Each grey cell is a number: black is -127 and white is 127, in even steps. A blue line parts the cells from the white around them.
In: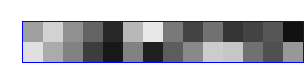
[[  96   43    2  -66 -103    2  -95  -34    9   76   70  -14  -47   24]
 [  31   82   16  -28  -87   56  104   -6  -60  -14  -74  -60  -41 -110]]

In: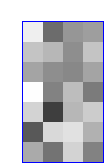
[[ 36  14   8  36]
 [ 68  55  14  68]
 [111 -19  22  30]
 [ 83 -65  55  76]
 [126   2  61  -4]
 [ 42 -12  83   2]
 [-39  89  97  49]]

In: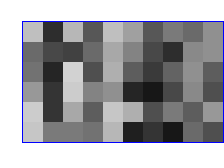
[[ -21  -55  -62  -21   40    3  -55  -82    9   16]
 [  70   -5   -5  -13   55  -96  -75 -104  -21  -48]
 [  76  -75   40  -34   70   47  -48   -5  -34   24]
 [  63  -82   55  -40   63   32  -40   -5  -21   16]
 [  24  -75   76    3   16  -90 -104  -55    9  -48]
 [ -13  -90   82  -48   47  -34  -69  -28   16  -34]]

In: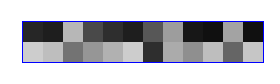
[[  77   62  -12   22   49   77  -81   43   15   62  -26   70]
 [ -89  -97   55  -54  -81  -97  -40   29 -104 -111   35 -111]]

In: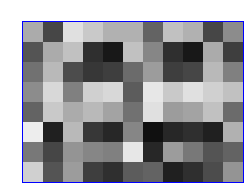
[[ -14   57  -51  -72  -65  -20   28  -65  -57   57    0]
 [  12   88    0   80   88  -35  103   73   96   80   65]
 [  -7  -57   20    6    0  103  -88   28   -7  -43  -28]
 [  80  -43   28  -65  -80  -35  -28  -95  -80  -51   20]
 [ -28   73   43   57   35  -14   96   28   35   65  -20]
 [ 109  -95   57  -72  -88    6 -111  -88  -80  -95   49]
 [ -43   43   65  -80 -103   65    6  -80 -103   43  -65]
 [  43  -57   96   73   49   49  -28   65   49  -57   12]]

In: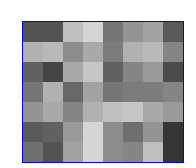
[[ -9  49 -23  34  -9  -3  -3   5]
 [ 20  41   5  49  63  70  41  26]
 [ 49  57  13  41  -3  49  57   5]
 [-38 -30  26  85  13 -16  20 -74]
 [-16 -44  34  85  13   5  63 -74]
 [-30 -58  41  70 -30   5  26 -52]
 [-44 -44  63  85  -9  20  34 -38]]
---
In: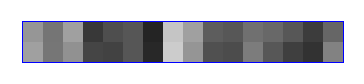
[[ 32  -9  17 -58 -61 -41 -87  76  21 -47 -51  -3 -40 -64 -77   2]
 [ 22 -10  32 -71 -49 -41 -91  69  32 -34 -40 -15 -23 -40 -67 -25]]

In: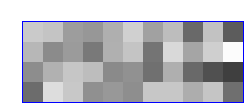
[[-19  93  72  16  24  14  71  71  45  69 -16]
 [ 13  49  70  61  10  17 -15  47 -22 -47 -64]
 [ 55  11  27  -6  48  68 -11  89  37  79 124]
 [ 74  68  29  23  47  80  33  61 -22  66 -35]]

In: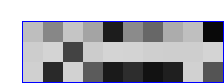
[[  80  -86   82  -36 -101  -82 -109  -96   81  -43]
 [  77   84  -60   76   84   83   79   78   78   84]
 [  62    7   69   36  -99   11  -24   44   63 -118]]

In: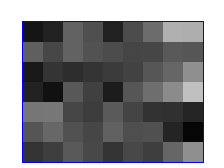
[[ -76  -65  -38  -55  -75  -55  -65  -25   15]
 [ -42  -24  -46  -57  -30  -49  -47  -91 -121]
 [  -9   -8  -57  -67  -37  -59  -77  -79  -90]
 [ -93 -110  -39  -63  -99  -41  -17   11   64]
 [-103  -75  -82  -75  -68  -61  -41  -25   15]
 [ -32  -56  -29  -45  -51  -58  -57  -38  -41]
 [-106  -94  -29  -48  -94  -51  -19   48   46]]

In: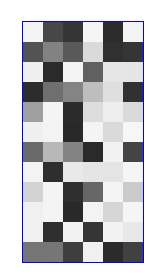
[[-10  -9 -65 112 -84 -62]
 [113 -80 114 -74 114 104]
 [112 116 -86 115  86 117]
 [ 83 116 -80 -24 116  75]
 [115 -81 105 101 100 117]
 [-21  56   3 -85 114 -59]
 [111 115 -86 116  90 118]
 [ 31 116 -84  93 109  90]
 [-83 -16   4  62  95 -78]
 [111 -85 115 -31 102 101]
 [-44   2 -38  90 -79 -74]
 [116 -56 -74 117 -83 116]]

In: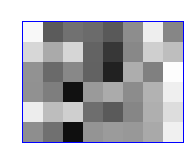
[[  14  -15 -112   20   27   24   41  112]
 [ 109   61   79  -17  -37    6   47   93]
 [  17   -1 -110   26   43   12   50  111]
 [  18  -21    8  -29  -94   45    0  125]
 [  87   42   86  -28  -72    8   79   62]
 [ 120  -36  -14  -20  -38   13  110    6]]

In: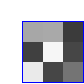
[[106 -57 -11]
 [-63 118 -57]
 [ 39  41 -68]]

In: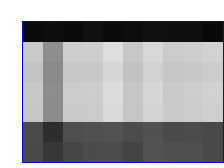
[[ -54  -72  -57  -52  -51  -59  -45  -48  -48  -54]
 [ -53  -82  -49  -47  -45  -51  -46  -53  -51  -54]
 [  70   12   74   75   90   69   84   73   75   79]
 [  72   13   76   77   92   70   86   74   77   81]
 [  67   10   71   72   86   66   81   70   72   76]
 [  73   14   77   78   93   71   87   75   78   82]
 [-116 -114 -117 -111 -117 -115 -111 -112 -113 -118]]
